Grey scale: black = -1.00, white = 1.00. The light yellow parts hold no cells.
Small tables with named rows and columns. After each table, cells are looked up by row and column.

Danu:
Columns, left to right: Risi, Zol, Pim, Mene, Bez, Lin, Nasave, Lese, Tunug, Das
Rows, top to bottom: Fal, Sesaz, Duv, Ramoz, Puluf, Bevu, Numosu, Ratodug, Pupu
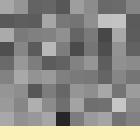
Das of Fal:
0.04
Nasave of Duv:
-0.04
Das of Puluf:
0.09
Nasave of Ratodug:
-0.13
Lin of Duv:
-0.21
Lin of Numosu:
0.17
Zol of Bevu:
0.32
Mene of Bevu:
0.21
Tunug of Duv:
0.32
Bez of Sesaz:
-0.06
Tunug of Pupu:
-0.10
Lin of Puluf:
0.02
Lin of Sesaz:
-0.09
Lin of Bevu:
-0.04
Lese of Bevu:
-0.21
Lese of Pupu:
0.29
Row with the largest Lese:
Sesaz

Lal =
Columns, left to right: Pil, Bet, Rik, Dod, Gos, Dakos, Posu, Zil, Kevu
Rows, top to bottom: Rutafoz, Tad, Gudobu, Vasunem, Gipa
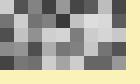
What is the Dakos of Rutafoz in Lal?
-0.45
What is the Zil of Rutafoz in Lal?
0.48
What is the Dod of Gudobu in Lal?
0.62
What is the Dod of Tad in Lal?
0.00
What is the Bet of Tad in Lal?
0.61
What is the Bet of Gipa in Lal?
-0.07
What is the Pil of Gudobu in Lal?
-0.38
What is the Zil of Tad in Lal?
0.70
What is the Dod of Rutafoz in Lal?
-0.49
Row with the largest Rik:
Gudobu

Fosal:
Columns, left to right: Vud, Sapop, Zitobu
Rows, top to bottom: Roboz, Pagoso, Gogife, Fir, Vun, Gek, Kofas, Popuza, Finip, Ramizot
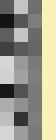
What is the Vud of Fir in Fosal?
-0.49
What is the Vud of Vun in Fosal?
0.67
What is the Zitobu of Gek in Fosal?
-0.01
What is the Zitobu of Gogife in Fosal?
-0.18
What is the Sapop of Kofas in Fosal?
-0.36
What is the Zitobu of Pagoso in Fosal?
-0.02
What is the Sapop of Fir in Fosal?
-0.29

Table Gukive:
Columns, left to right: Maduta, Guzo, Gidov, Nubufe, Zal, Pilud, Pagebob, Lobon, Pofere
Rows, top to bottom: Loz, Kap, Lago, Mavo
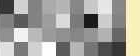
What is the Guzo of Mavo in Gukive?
-0.06
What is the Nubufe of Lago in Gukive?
0.21
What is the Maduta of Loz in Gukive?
-0.57
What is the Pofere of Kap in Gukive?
0.03
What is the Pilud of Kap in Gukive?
-0.04
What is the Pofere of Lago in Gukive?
-0.19
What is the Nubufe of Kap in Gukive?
0.23
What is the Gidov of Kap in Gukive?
0.03

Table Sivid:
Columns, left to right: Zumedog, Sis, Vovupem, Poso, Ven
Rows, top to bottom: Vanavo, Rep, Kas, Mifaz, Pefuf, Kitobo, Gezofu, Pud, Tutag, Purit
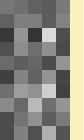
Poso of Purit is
0.37
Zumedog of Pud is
0.08
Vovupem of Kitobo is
-0.23
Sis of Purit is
0.01
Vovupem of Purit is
-0.37
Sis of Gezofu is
0.23

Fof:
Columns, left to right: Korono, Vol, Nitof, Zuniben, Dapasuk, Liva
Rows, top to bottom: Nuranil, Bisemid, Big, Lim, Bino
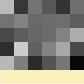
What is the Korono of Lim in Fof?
-0.64
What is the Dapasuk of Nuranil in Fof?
-0.60
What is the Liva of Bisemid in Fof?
-0.27
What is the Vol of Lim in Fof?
0.60
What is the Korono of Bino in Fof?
0.44
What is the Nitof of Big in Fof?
-0.19
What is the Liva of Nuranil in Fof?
-0.14
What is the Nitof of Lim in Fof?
-0.25
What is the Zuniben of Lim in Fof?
0.03
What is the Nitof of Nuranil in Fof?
-0.10
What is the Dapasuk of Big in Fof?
0.03
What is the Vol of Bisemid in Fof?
0.02
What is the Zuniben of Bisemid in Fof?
-0.15
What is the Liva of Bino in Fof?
-0.94
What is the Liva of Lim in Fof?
-0.42

